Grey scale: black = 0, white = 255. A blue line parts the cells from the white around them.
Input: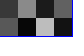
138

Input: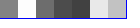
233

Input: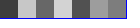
199

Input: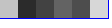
195

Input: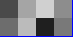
187

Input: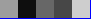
157

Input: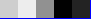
206

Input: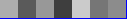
173

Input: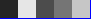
198

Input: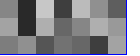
187
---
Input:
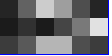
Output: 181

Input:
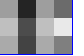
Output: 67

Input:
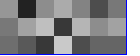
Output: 77

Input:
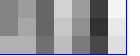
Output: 123

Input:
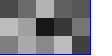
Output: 137

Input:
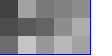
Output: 151

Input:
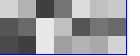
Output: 179
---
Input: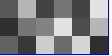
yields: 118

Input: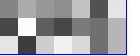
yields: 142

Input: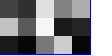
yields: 130

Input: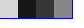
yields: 135

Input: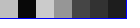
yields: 150

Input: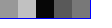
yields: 89

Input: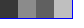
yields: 191

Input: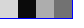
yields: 114

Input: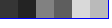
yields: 94

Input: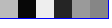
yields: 37
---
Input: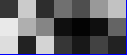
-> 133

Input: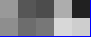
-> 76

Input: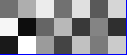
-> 101

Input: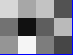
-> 94

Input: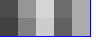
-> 213

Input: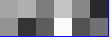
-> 124

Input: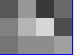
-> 214
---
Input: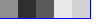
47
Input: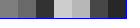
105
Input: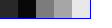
8
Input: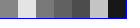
228
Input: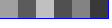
91
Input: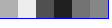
237
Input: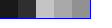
47
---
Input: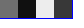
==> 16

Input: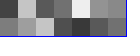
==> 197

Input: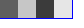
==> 198

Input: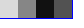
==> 134

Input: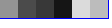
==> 75

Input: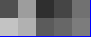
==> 157
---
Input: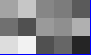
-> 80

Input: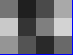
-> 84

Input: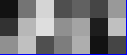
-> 174

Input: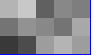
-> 157

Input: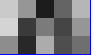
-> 172

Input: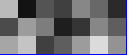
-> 156

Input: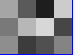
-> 60

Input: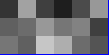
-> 174
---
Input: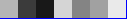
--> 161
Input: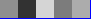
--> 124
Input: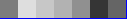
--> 53
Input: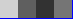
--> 50
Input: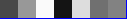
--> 112
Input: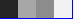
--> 140
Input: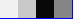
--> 8
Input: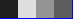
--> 148
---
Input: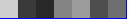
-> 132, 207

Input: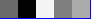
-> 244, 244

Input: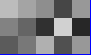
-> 48, 209

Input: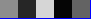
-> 214, 214

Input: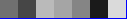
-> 165, 218

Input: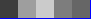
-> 203, 203

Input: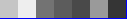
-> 92, 238

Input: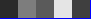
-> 90, 229

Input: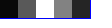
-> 255, 255
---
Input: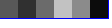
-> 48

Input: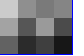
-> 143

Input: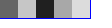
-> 198

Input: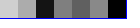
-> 172

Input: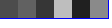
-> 97

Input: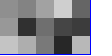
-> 131

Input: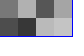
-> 177

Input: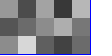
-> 76

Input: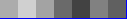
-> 208
